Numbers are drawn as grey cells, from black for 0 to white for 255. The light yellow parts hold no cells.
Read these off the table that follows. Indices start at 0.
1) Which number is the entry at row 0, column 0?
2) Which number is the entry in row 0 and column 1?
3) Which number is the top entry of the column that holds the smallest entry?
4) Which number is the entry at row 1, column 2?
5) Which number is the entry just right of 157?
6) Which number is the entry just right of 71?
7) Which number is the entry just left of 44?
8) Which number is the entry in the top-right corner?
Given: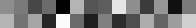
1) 142
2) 122
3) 2
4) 165
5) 207
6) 107
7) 128
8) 122

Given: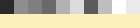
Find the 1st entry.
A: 42
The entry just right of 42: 142
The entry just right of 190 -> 255

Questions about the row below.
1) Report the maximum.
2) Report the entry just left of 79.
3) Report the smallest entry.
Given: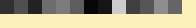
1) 204
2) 48
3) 7

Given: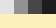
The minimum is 29
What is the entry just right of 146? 71

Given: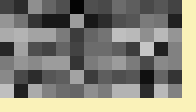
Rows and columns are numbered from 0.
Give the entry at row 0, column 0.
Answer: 67
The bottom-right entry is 129
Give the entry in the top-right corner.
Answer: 67
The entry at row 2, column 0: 171
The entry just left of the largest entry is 60
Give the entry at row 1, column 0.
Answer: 149
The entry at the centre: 108
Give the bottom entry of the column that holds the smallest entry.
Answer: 101
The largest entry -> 198
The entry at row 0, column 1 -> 44
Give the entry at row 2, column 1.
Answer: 179
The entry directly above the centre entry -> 101
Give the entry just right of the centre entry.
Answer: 108
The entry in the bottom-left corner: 191
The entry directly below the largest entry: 73
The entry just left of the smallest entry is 79
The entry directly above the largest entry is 143
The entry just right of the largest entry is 32
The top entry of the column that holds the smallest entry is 4
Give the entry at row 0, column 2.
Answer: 143
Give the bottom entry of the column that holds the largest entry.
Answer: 44
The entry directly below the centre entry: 123

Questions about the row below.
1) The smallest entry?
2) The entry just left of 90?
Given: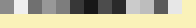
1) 23
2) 189

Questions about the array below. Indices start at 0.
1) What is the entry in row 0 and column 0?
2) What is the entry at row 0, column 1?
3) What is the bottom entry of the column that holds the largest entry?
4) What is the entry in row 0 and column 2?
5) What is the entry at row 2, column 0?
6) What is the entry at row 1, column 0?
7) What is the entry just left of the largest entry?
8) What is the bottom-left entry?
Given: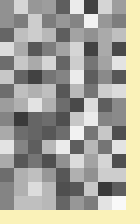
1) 145
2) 213
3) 249
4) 151
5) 101
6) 145
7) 227
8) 132
